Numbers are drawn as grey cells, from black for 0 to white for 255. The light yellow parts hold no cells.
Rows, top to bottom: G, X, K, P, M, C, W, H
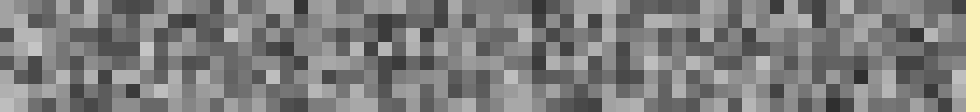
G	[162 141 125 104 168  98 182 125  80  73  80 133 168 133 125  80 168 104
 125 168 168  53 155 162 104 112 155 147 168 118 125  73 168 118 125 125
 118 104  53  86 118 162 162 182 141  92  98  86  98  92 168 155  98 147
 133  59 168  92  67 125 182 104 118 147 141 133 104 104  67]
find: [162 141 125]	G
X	[162 176  86  98 133 147 168  98 133  92 155 162  73  59  92 104 125 155
 141  80 147  98 133 155 141 147  86  59  73 104 104  67 147  80 147 125
 155 162  67 141  80 176  67 162  86  98 176 176 155 141 155 133  86 162
 125 162 162 182  67 133 112 162 168  92 112 155 112 155 125]
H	[190 168 112  86 141  92  73  92 141 141 104 104 155 133 147 104 162 133
 162 118  80  73 125 125 155 168 168 104  98 155  92 125 155 176 112 133
 168 168 141 104  86  73  67 162 168 176 118  98 104  86 147 168  86 182
 155 112 141  86 125  47  73 162 112 118 112 162 125  67 155]
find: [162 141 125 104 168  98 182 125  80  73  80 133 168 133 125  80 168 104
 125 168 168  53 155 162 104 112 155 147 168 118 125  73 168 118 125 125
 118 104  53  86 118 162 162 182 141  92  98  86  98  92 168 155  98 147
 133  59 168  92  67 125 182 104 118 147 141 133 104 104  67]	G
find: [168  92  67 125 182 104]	G
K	[ 80 182 182 147 133  92  92  73 112 104 147  80 104 155  92  80 190 155
  98 147  98 133 141 112  80 118 112  59 118 182  59 141 133 147 112 104
 104 182 125  73 112 125 104 176 118 125 133  86 118  73 176  86 133  67
 147 147 118 133 125 104 141 168 118 125  80  53 182 141 125]

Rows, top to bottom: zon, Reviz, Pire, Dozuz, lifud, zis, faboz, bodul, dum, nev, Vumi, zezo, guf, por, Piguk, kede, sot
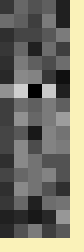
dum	[ 62 145 103 123 157]
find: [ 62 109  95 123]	bodul
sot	[ 40  82 123  62  88]
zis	[ 40 137 131  55  16]
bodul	[ 62 109  95 123  95]
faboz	[145 207   0 200  32]

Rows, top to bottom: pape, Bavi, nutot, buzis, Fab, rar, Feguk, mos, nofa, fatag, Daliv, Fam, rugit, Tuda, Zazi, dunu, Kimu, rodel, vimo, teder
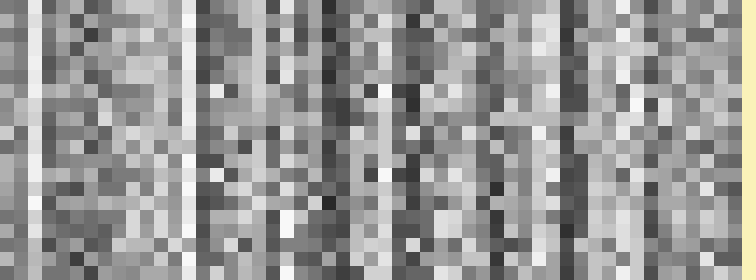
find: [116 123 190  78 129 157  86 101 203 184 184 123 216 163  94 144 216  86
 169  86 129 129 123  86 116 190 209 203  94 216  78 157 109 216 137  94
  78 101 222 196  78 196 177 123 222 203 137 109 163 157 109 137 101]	rodel
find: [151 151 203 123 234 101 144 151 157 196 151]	mos
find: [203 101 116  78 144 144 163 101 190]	Daliv
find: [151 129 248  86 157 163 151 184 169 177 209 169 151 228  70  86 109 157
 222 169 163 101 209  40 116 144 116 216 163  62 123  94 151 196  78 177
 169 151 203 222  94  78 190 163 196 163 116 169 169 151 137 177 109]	Zazi

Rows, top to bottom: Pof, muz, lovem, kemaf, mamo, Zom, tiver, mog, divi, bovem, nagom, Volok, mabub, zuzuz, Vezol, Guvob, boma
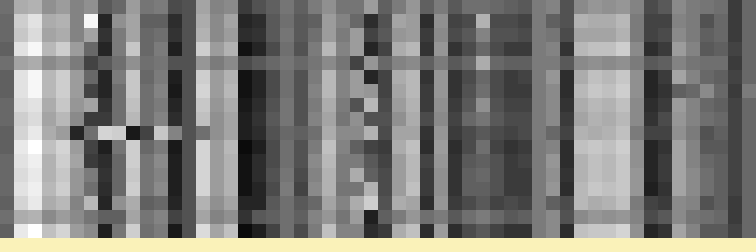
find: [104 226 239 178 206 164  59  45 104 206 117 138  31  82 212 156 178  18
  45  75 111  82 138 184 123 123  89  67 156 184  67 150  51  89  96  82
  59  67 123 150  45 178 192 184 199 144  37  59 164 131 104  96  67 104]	Volok
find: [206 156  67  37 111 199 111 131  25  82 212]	tiver
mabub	[104 219 233 178 199 150 123  51 104 199 117 131  31  82 212 156 178  18
  45  82 117  75 131 178 123 172  96  75 156 184  59 144  51  96 104  82
  59  59 123 144  51 178 192 184 199 150  37  59 164 138 111  96  67 104]
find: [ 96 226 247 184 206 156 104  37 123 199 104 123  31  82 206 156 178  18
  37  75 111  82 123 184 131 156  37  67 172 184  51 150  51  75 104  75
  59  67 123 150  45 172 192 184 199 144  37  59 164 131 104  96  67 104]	Zom
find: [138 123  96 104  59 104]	lovem
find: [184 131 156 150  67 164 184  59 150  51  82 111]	tiver
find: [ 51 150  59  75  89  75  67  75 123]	bovem

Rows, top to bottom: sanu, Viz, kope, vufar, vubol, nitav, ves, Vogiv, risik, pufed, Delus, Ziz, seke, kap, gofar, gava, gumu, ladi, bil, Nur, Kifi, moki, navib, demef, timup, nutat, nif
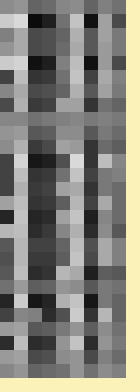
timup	[ 44 189  44  52 148 195  44 148 121]
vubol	[203 211  17  31 128 189  17 154  74]
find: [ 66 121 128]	seke
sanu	[140 148 100 107 134 140 100 128 113]
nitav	[ 66 189  52  58 113 195  66 169 128]

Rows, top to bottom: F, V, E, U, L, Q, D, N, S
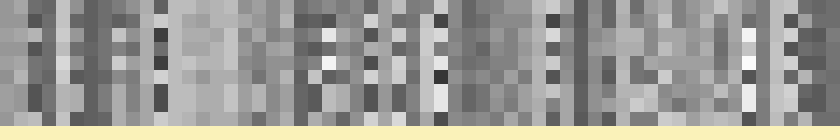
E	[159 166 180 116 203 151  96 116 195 145 173  62 188 173 173 166 195 138
 166 130 145 116 130 230 166 145  84 151 203 130 203 216 130 116 124 151
 130 159 180 216 145  96 138 151 180 180 138 166 166 151 159 116 166 243
 130 188 209  96  90 124]
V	[151 151  84 110 195 102  96 110  96 110 180 203 188 166 159 180 180 166
 151 138 180  90  96  84 138 130 209 159 110 116 195  69 138 102 110 138
 138 138 173  69 124  90 145 102 173 130 145 195 130 145 180 130 166 110
 124 188  84 159 110 110]
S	[151 180 188 102 195  90  96 102 173 145 166 203 188 180 159 173 173 145
 110 145 173 102 173 145 102 145 209 166 216 116 166  77 138 130 138 124
 166 130 180  96 166  90 130  90 180 124 124 203 195 159 180 188 180  84
 124 188 124 180 110 110]
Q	[145 180 116 102 203  90  96 102 138 124 180 209 188 173 151 173 173 151
 116 145 180  96 195  96 110 145 209 166 203 110 195  54 145 124 138 124
 159 124 180  84 145  90 138  90 188 116 110 203 138 151 180 138 180  84
 124 188 102 180 116 110]

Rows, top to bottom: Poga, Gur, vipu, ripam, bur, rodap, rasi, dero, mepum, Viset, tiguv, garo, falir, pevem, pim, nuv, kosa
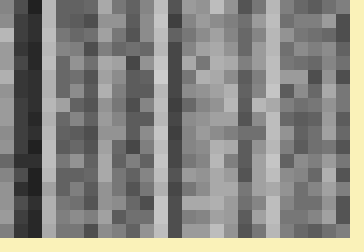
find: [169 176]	pim
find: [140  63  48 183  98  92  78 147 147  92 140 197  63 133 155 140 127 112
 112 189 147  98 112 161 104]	Viset
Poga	[133  78  33 183  98  98 104 169 119  98 133 189  84 155 147 189 147  84
 119 183 127 104  92 112 127]
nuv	[155  63  40 176 127 140 127 161  92 112 112 197  78 127 133 161 155  92
 161 189 119 119 133 161  84]
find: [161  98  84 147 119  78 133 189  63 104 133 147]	dero

